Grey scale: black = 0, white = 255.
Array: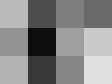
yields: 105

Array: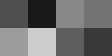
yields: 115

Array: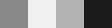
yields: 27

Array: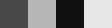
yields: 231

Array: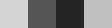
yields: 192

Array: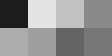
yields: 138

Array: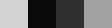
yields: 162

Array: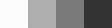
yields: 52

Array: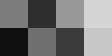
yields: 213
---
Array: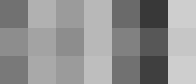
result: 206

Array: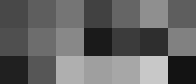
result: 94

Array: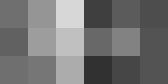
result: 77

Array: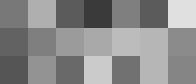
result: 224

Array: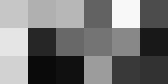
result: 76

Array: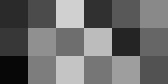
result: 137

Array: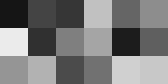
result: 141

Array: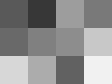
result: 121
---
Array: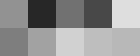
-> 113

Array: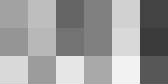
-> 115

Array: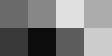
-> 225

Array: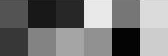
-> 39

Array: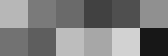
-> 106

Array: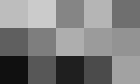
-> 174
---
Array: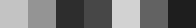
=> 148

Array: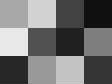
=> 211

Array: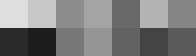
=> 199

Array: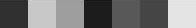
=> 199

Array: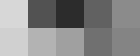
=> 82

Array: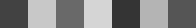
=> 200

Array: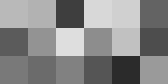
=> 178

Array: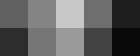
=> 132

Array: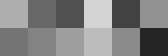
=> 103

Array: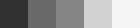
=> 106
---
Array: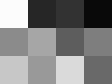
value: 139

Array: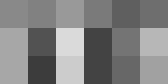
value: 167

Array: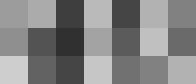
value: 143

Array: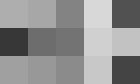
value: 55

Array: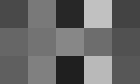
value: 102

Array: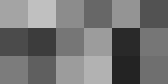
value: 75

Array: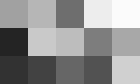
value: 36

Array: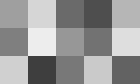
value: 127

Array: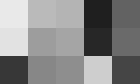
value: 226
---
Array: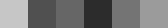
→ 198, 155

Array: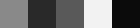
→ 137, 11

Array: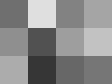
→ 111, 118

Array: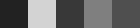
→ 34, 79

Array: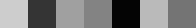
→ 205, 116

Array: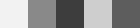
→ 242, 93

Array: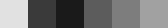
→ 225, 161

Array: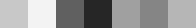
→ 200, 182
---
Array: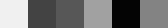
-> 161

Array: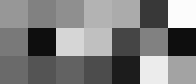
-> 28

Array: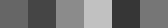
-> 193

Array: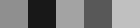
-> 163

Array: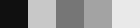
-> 118

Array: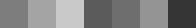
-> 110
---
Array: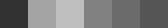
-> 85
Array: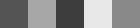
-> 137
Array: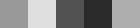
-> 174
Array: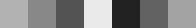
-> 163
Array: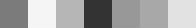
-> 226
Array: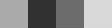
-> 217
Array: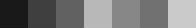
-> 202
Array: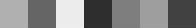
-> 65
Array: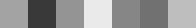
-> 190
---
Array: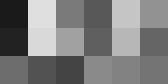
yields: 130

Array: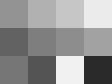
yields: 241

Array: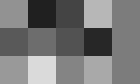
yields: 169

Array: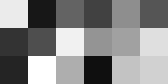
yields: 195

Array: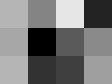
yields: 63

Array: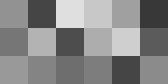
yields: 69

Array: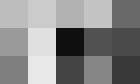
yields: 134
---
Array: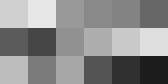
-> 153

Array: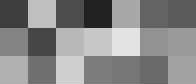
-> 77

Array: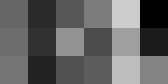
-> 87

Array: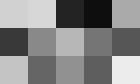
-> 35

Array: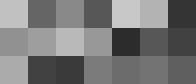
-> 137

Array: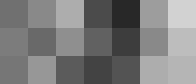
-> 173

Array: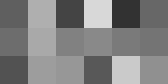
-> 68
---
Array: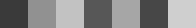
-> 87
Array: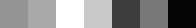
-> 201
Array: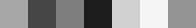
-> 29
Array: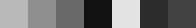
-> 17
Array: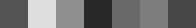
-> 41
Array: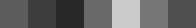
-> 105
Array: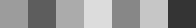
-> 220
